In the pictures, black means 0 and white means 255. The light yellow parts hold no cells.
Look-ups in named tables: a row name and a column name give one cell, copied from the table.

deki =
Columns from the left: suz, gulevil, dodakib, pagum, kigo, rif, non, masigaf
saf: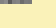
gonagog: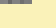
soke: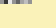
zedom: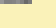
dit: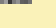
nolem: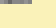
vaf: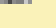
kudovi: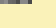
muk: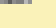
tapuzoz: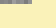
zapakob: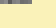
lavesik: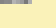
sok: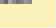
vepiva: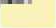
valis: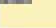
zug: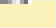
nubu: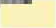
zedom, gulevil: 129
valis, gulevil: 113
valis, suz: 139
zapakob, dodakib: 92
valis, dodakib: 156
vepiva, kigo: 117
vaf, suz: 152
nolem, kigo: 135
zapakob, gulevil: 141
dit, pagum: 123
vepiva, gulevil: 136
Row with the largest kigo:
zug

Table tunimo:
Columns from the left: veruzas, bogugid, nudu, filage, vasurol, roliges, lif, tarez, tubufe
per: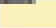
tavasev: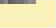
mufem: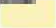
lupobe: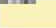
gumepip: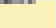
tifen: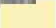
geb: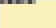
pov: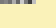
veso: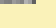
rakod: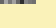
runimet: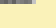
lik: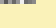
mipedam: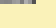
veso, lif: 178
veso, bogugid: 128
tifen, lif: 168
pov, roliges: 202
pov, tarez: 63
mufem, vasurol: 124
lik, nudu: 157
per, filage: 111
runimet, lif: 115
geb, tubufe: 159
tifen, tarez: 141
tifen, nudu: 132
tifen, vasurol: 145
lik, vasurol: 150
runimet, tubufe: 196
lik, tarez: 121
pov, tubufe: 191
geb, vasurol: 82
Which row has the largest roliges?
lik

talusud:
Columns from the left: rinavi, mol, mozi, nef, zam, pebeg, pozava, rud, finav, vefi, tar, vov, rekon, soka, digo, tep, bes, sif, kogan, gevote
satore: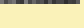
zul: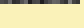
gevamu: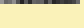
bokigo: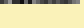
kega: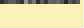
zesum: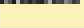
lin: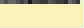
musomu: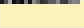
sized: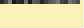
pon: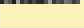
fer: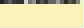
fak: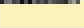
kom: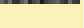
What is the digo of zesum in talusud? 79
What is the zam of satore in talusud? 64
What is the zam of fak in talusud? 82
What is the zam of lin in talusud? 81
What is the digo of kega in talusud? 105
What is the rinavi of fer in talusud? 39
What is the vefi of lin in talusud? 70
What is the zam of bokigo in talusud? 48
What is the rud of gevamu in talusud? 45
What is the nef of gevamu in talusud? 141
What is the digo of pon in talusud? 85
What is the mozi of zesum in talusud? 87
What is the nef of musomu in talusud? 13

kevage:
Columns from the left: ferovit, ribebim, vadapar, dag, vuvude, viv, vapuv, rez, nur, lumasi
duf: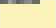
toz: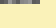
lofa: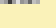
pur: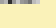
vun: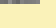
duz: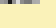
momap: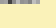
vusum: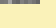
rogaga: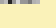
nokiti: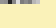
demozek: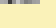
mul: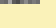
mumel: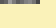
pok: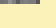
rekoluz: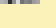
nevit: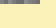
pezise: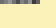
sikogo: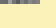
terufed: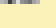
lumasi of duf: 103
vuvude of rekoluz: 218
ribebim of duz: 144
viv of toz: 134
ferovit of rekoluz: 182
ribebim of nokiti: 143
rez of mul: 107
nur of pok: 123
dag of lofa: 157
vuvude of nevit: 111
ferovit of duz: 156
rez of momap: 131
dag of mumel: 122
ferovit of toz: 89
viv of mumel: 108
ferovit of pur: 161
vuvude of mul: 77
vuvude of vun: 105

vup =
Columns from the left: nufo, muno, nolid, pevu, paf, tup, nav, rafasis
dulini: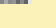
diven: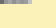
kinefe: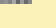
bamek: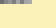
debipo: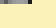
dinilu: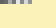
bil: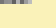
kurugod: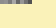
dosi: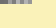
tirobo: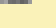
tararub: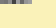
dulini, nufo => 135
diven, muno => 151
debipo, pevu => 152
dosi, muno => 113
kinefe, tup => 155
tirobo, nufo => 149
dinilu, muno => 108
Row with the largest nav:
dinilu

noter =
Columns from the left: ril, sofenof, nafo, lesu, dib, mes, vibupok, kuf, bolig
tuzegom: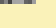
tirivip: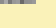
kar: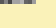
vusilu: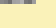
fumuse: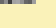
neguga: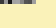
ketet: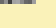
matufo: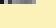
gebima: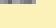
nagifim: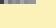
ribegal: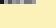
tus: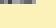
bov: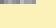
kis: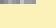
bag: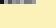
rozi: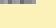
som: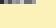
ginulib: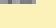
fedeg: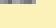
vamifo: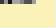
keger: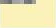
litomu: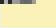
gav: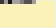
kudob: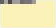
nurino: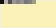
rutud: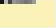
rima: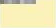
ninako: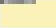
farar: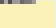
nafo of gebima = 105
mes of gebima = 141
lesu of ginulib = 158
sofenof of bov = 154
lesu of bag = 151
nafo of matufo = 67
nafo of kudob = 75
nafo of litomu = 43
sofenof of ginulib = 150
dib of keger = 165
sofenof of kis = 147
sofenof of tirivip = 170
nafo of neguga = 25
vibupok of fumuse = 103
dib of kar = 162
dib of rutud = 138
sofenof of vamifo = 152

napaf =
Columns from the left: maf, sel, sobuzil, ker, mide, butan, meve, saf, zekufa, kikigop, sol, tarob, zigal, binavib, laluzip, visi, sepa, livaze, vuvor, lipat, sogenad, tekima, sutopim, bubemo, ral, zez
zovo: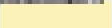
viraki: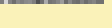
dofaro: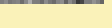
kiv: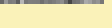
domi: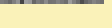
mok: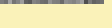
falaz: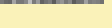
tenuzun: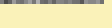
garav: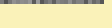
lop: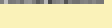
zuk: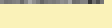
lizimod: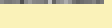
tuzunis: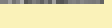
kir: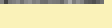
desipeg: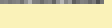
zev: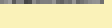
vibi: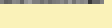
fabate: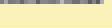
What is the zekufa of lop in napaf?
125
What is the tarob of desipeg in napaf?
127
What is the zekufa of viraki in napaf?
125
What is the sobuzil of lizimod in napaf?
119
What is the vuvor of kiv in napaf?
114
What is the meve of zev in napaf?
70
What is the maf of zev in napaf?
127
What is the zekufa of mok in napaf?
131
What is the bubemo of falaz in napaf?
131
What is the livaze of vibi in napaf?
155
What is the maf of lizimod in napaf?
138
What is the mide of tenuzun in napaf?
119
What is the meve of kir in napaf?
137
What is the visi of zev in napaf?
98
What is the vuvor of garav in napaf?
114
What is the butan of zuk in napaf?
106
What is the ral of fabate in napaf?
93
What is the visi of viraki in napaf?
155
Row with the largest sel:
viraki

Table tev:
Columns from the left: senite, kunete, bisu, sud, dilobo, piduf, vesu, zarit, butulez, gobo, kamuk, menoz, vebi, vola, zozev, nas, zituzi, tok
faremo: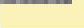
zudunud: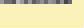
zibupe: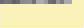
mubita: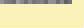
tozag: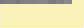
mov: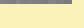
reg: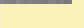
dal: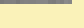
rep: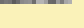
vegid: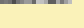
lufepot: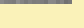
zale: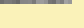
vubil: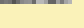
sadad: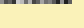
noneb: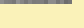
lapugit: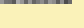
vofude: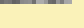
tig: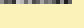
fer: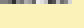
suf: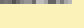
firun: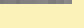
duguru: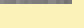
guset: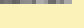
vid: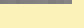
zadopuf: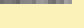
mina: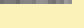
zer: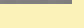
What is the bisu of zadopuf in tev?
123
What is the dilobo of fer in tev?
141
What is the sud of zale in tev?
115
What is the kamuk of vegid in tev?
192
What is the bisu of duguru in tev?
128
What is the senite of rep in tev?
111
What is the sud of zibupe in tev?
98
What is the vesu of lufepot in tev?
122
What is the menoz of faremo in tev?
110
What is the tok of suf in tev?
182
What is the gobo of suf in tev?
187
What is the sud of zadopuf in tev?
116

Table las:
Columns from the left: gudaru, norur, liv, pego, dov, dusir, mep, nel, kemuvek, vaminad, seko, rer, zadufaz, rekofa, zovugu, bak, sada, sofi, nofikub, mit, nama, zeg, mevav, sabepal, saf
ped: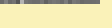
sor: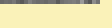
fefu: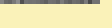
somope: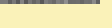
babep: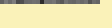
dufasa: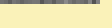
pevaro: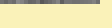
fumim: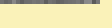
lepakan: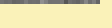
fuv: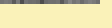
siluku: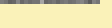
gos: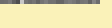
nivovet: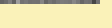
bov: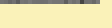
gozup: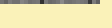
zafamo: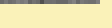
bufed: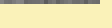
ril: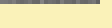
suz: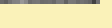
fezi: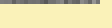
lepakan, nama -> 112
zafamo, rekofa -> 112
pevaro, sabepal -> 129
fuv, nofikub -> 116
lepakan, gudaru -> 117
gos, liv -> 122
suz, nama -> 114
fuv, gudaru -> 116
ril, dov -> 110
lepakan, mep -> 123
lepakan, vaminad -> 110
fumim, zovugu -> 98
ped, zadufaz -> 112
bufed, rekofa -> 119
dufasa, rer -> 110
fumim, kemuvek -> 117
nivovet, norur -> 110
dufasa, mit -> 115
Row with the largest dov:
nivovet

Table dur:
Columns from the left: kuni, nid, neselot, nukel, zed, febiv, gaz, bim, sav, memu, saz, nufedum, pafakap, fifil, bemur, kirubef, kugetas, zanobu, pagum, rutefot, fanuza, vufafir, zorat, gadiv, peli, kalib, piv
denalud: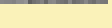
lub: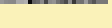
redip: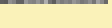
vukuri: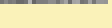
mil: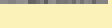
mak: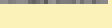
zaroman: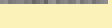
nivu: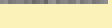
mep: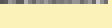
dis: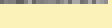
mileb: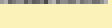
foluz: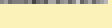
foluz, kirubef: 143
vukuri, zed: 106
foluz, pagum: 135
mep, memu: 142
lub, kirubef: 98
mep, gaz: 176
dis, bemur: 118
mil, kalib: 133

